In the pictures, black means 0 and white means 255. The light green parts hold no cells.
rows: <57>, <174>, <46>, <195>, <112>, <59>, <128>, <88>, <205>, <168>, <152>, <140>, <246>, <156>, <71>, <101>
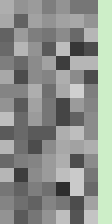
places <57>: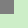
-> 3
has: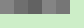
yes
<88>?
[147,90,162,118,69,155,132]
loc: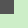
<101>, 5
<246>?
[182,61,139,155,190,202,118]
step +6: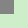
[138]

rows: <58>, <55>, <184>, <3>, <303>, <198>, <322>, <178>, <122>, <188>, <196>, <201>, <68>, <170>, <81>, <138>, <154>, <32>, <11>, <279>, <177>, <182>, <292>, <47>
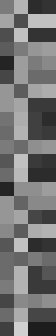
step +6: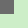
[113]
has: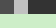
yes
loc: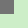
<122>, 0
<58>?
[123,179,44,51]
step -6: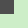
[72]
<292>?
[107,173,70,70]
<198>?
[70,157,107,107]

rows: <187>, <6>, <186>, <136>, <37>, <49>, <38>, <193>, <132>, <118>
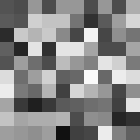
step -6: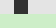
[222,43,222,222]
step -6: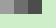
[152,104,70]
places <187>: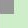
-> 2 4 5 7
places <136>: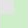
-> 2 4 5
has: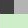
no

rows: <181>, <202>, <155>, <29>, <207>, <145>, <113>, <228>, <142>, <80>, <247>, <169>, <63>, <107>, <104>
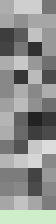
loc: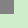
<107>, 0
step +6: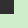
[54]
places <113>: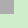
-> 1 3
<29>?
[67,118,48,152]
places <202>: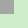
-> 0 2 3

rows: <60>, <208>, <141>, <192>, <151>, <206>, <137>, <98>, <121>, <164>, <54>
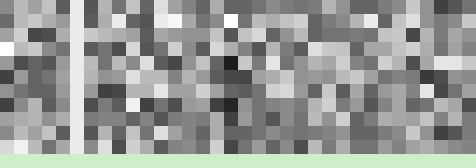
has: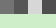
no
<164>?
[138,186,161,194,92,235,86,180,100,194,115,222,161,131,100,173,100,100,115,138,123,115,123,131,146,100,100,123,138,200,146,65,86,123]
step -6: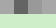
[161,94,147,161]
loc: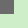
<208>, 0
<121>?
[161,173,180,146,173,235,123,131,131,100,131,86,123,131,123,173,65,153,115,86,138,115,186,146,207,100,123,173,167,161,194,131,180,123]
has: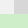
no

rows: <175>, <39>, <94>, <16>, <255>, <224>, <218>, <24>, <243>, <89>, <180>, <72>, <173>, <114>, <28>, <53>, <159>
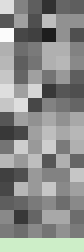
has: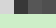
yes
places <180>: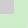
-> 1 3

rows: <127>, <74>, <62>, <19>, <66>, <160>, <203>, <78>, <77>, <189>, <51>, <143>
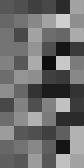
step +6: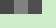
[78,136,85]
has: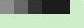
yes
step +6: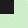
[33]

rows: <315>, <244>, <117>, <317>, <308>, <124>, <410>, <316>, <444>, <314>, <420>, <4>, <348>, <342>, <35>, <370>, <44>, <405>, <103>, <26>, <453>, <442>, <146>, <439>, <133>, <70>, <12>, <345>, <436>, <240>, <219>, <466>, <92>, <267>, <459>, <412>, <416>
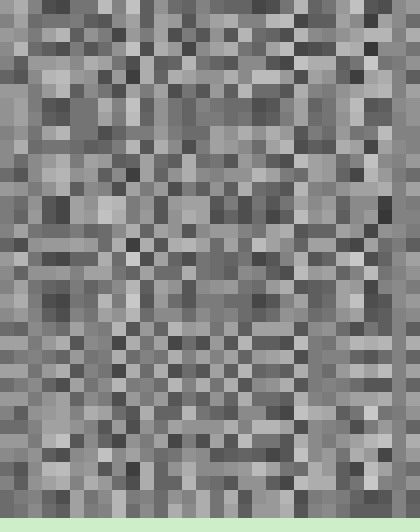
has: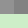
yes
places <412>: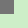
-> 6 15
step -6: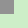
[140]
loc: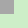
<240>, 23

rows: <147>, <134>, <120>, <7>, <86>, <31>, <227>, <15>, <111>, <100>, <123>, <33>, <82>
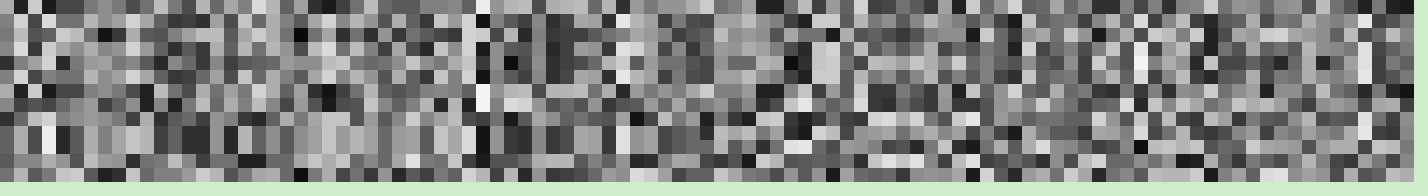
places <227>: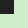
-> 1 10 54 55 68 90
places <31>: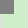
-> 0 3 20 32 35 55 68 70 95
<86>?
[48,128,160,210,41,121,154,160,121,135,90,41,135,105,56,135,64,90,97,105,154,142,142,188,196,121,105,113,142,196,142,121,173,196,56,142,14,76,142,48,64,76,105,181,203,90,154,113,113,83,70,148,105,105,181,173,14,48,196,203,113,70,188,181,160,196,173,135,203,105,128,97,83,142,90,76,142,64,203,121,83,245,128,173,148,41,196,70,70,97,70,41,105,173,41,97,160,224,64,121,97]
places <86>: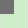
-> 27 47 48 60
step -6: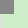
[129]

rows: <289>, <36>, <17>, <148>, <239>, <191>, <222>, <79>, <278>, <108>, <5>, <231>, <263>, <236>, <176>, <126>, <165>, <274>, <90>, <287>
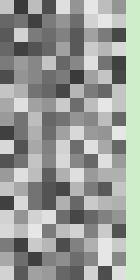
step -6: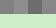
[123,136,103,129]
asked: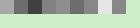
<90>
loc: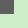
<263>, 3
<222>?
[196,176,115,103,71,182,123,103,196]
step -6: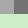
[162,109]
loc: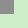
<90>, 4

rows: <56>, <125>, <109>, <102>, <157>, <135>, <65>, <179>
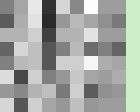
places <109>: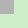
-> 0 1 4 5
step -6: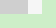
[201,201,240]
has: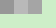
yes
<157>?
[128,185,191,86,207,207,246,173,165]
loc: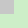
<135>, 5

